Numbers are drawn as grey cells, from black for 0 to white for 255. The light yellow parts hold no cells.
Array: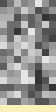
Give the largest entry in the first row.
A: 230
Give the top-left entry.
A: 82
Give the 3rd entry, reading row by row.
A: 187
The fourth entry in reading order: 134
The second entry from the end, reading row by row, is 82
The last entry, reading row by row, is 122
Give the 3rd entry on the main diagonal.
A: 82
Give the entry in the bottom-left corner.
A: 203
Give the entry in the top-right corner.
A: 96
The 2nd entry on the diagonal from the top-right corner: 109
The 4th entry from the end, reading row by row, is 149
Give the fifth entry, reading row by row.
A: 149
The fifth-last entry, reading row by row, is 163

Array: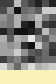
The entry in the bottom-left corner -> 218
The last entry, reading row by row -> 204
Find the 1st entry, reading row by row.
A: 64
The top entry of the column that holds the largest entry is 64
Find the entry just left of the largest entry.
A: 162
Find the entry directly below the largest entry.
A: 18
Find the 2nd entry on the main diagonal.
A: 146
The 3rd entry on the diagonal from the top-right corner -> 189
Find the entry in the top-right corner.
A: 34
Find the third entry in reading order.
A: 189
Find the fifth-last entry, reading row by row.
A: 176
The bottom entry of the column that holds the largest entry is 218
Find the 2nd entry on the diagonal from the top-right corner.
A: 204
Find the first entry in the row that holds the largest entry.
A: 176
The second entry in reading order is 64
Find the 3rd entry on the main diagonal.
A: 176
